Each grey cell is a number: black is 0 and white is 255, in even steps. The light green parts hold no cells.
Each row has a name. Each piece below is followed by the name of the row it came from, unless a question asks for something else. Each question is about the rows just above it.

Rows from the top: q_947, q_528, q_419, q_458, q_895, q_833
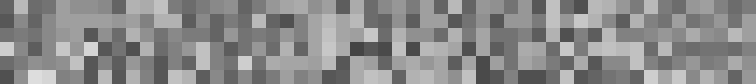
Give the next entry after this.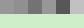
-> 108
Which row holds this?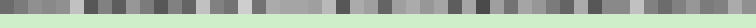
q_895
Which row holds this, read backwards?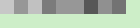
q_528
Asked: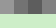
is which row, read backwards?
q_458
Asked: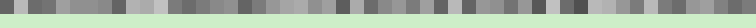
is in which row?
q_947

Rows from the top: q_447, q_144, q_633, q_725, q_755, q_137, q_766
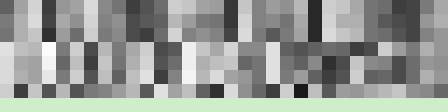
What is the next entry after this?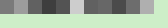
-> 150
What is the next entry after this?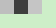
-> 116
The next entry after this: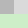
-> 162
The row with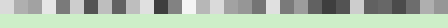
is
q_137
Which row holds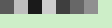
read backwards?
q_766
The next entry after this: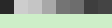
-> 122
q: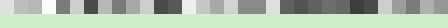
q_725

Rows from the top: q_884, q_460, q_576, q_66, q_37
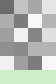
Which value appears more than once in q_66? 180
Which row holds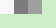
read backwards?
q_37
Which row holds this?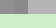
q_66
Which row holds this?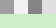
q_576
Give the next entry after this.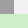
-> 132
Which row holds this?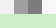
q_37

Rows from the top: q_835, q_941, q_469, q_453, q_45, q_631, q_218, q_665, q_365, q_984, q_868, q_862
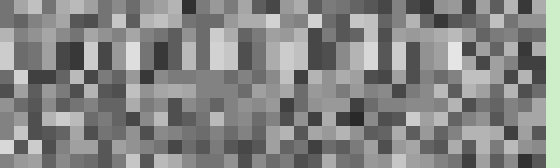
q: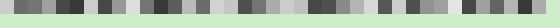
q_453
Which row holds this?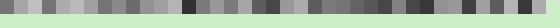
q_835
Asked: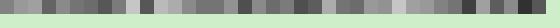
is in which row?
q_862

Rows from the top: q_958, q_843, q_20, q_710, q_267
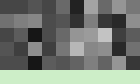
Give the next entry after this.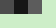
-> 84
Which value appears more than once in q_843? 127

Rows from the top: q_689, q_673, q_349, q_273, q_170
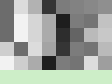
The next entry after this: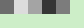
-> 116
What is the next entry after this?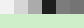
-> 194

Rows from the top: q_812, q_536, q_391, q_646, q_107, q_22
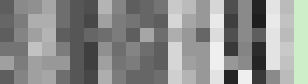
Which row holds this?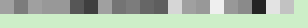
q_107
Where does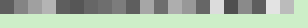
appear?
q_391
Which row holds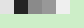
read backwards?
q_107
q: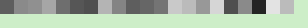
q_812
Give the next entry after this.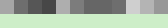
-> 227
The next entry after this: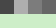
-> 102

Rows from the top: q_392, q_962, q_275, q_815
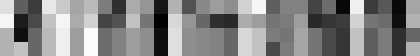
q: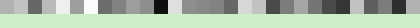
q_815
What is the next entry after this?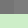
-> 157

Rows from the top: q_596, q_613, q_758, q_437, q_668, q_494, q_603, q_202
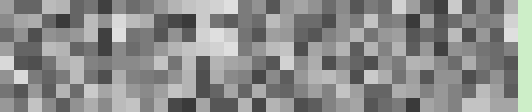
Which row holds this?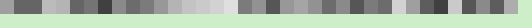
q_596
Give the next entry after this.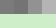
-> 79
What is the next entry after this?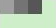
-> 210
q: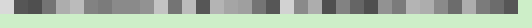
q_668
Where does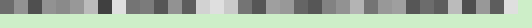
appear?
q_758
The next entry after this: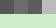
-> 79

